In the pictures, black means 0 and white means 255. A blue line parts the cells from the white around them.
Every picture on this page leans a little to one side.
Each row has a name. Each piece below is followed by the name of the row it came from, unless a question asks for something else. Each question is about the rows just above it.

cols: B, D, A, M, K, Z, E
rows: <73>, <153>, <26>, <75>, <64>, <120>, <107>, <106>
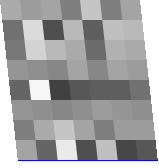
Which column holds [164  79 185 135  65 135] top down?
A
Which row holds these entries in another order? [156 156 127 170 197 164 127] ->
<107>
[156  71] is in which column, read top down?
Z

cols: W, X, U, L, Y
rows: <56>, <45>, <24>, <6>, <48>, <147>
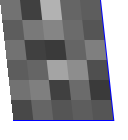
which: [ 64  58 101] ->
<24>
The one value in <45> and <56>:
[93]
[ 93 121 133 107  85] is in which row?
<45>
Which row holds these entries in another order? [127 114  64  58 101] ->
<24>

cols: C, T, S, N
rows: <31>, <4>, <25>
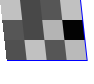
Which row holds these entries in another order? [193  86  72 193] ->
<31>
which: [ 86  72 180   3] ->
<4>
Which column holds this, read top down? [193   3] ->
N
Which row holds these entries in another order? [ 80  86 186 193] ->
<25>
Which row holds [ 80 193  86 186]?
<25>
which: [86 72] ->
<4>
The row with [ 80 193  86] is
<25>

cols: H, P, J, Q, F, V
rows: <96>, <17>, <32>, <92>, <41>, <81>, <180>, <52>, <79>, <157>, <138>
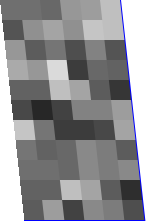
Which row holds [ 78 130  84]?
<32>
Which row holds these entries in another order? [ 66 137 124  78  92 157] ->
<138>
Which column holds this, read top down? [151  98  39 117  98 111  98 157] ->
P
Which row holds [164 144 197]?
<17>
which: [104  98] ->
<92>
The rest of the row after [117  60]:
[ 60  72 164]

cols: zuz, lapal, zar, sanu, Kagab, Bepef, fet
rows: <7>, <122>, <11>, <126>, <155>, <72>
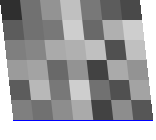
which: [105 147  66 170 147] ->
<126>
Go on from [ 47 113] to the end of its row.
[147 192 120  92  73]
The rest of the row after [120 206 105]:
[176 206]
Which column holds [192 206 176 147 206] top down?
sanu
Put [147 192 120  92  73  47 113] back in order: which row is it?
<7>

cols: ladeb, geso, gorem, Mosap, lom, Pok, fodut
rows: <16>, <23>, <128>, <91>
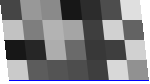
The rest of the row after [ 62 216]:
[145]
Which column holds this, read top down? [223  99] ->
fodut
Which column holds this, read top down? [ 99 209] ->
fodut
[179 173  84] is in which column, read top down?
gorem
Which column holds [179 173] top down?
gorem
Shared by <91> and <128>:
[62]

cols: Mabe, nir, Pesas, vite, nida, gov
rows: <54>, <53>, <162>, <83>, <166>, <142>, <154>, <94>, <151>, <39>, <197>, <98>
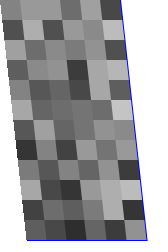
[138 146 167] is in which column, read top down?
nida
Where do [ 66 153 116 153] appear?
<94>
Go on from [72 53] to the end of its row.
[153 174 188]
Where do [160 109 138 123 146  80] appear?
<162>
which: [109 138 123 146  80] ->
<162>

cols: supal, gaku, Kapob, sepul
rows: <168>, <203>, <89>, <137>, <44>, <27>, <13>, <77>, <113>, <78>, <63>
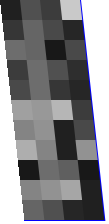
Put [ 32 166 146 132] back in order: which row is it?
<78>
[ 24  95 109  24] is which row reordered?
<113>
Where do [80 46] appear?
<137>
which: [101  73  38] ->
<203>
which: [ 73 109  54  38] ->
<44>
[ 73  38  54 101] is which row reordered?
<203>
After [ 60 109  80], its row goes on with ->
[46]

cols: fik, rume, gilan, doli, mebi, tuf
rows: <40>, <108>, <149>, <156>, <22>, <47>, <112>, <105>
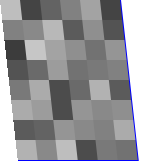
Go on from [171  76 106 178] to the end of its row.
[91]
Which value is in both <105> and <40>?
[190]
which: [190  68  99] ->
<40>
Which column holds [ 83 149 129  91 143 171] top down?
tuf
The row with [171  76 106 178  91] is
<22>
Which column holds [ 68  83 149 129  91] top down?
tuf
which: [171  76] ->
<22>

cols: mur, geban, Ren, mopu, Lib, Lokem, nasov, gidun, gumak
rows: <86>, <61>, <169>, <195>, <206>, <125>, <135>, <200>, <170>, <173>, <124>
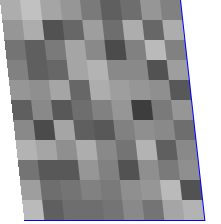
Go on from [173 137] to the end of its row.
[116 179  95 137]
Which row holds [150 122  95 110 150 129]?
<86>

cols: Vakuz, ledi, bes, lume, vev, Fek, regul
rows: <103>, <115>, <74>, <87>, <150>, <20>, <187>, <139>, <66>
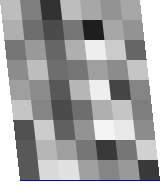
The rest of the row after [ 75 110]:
[175 197 126]
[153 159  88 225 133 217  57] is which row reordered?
<66>

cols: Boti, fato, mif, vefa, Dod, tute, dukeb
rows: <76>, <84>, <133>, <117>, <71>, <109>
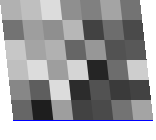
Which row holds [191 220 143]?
<76>
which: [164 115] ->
<76>
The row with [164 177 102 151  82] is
<133>

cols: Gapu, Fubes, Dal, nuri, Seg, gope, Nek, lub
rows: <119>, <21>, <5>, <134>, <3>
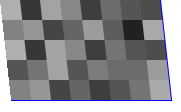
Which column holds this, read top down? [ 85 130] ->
Gapu
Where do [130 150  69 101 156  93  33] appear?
<21>
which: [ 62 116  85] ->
<5>
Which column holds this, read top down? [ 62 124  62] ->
Seg
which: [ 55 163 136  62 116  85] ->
<5>
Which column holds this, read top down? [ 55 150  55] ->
Fubes

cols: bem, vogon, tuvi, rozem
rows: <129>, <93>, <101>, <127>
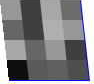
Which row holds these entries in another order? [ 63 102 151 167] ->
<101>
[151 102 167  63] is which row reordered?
<101>
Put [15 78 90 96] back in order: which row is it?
<127>

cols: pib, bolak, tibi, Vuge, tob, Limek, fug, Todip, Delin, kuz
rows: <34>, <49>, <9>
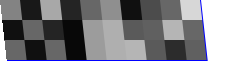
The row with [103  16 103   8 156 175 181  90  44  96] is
<9>
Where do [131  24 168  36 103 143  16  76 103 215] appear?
<34>
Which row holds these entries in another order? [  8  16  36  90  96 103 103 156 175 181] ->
<49>
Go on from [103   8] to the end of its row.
[156 175 181  90  44  96]
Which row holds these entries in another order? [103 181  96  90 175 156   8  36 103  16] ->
<49>
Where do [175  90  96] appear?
<49>

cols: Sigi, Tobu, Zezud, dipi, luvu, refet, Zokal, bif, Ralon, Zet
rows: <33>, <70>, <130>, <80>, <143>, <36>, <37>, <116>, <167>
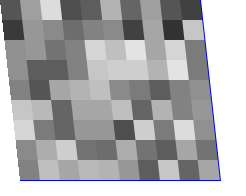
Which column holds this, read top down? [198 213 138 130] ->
Sigi
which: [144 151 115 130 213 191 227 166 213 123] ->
<130>
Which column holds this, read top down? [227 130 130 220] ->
Ralon
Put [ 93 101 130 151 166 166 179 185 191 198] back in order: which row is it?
<167>
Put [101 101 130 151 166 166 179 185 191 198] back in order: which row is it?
<36>

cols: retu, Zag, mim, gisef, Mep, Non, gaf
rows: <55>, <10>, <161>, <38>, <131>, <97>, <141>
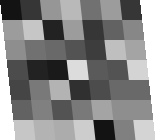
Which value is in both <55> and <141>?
[19]
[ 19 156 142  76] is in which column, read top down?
retu

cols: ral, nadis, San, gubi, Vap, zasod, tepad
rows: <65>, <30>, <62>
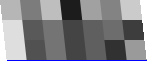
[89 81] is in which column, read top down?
nadis
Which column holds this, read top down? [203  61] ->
tepad
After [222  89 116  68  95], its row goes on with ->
[109  61]
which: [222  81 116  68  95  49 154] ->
<62>
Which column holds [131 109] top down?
zasod

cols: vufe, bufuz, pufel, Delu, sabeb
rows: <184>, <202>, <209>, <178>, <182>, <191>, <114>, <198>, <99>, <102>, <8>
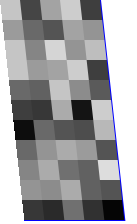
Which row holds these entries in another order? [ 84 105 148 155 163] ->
<202>
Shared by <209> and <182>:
[197]
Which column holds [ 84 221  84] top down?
sabeb

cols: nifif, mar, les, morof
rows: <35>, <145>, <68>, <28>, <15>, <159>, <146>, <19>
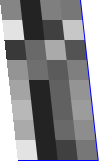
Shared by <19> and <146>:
[35]
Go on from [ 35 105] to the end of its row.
[141]
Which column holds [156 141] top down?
morof
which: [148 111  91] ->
<28>
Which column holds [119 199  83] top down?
morof

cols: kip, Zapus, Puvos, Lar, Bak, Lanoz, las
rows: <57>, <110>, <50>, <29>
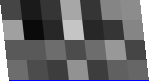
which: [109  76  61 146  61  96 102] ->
<29>
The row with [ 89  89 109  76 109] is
<50>
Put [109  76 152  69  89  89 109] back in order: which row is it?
<50>

